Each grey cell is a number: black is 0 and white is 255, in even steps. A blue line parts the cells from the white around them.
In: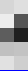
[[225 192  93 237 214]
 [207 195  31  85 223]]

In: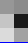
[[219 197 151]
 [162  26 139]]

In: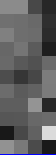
[[146  24  86  94 108  77 105 103 128 112 139]
 [121  72  87  94  91  54  89 117 110 110 139]
 [ 75  97 104 148  98  71  81  91 108 105  72]
 [ 25 219 107  38 123 124 106  30  43  47  39]]

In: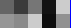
[[150 101]
 [138  59]
 [204 118]
 [ 13  19]
 [145 204]]

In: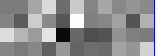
[[133 220 131 123]
 [123 181  91 124]
 [135 155 205 166]
 [ 96 228 137 218]
 [151  10  85 108]
 [101 104 254 202]
 [110  78 128 132]
 [106  83 134 167]
 [163 146 162 136]
 [149 127  84 148]
 [209 124 178 138]]

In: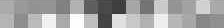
[[180 170]
 [141 153]
 [186 147]
 [240 148]
 [170 129]
 [254 177]
 [191  95]
 [ 67  73]
 [223  62]
 [199 166]
 [177 115]
 [237 202]
 [183 148]
 [167 162]
 [134 209]
 [143 169]]

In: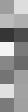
[[122 225 116 135 243  53 187 157]
 [160 162 159 106 122  76 175 221]]

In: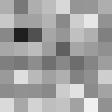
[[218 140 154 127 167 136 200 175]
 [168 145 222 120 174  31 160 120]
 [211 144 185 141 188  80 162 174]
 [190 137 161 112 158 166 179 189]
 [195 204 175 136  95 150 137 216]
 [162 226 130 109 166 192 206 149]
 [240 139 144 133 156 176 230 150]
 [145 163 206 158 144 128 146 174]]

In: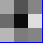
[[183 107 167]
 [124  12  83]
 [132 222 133]]
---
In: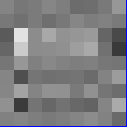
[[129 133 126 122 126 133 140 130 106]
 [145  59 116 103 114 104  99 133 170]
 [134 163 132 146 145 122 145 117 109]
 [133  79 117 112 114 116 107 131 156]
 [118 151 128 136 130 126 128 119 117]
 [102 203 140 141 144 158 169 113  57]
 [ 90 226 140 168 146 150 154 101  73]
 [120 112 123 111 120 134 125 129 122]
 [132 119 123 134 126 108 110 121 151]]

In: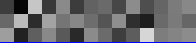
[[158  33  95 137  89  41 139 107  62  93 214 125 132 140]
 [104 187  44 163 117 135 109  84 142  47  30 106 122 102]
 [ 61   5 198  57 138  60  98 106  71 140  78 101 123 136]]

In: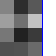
[[ 80  82 106]
 [119  33  58]
 [159 112 194]
 [132  45  88]]

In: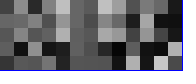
[[ 53  88  85 116  35  85  84  83  19 176  21 199  74]
 [ 94  17 144  21  30  96  79  39   6  93  18  12 177]
 [ 86 133  85  97 176  95  87 168 152  66 149  69  23]
 [102 105 129  80 149 102  76 134 104  29 166  17  16]
 [ 66 140  41 129 191 102  90 192 158  81 122 104  25]]

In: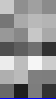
[[105  30 125  50]
 [175 186 127 126]
 [236 189 246 205]
 [ 78  94 112  49]
 [152 136 199 169]
 [118 170 185 180]
 [201 143 160 139]]

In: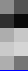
[[174 117]
 [202 213]
 [173 199]
 [ 47  10]
 [141  82]]

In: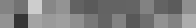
[[147  53 164 154 159 143 120 100 130  88 110 146 130 173]
 [131 114 205 135 147  98  90  99  99 100 130  99  91 143]]

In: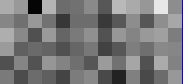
[[122  76 108  95  68 124 136  73  34 128  73 108 152]
 [ 80 133  82 150 131 111  86 155 113 166  81 171 130]
 [155  96 106 100  80 102 120  66  87 126 111 137 134]
 [174 137  80 154 101 122 144  82 151 132 153 160 125]
 [134 112 152 114  55 109 109  57  88 141  86 142 167]
 [172 153   5 180 108 113 138  87 185 170 151 231 141]]

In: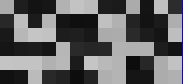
[[ 17  21 187  41  34  13  34 175 180  21  21 172 176]
 [196 195 195 177 184  27 197 185 180  13  39 172 194]
 [ 21  26  28  21 183  42  38  39 178 177 177  29  18]
 [ 25 183 197 194  29  31  24 171 172  42  28  21 190]
 [ 40 189  27 181  20  15  16 192 177  35  19  27 174]
 [172  30  19  22 178 195 188  29  27 171  20 192  44]]
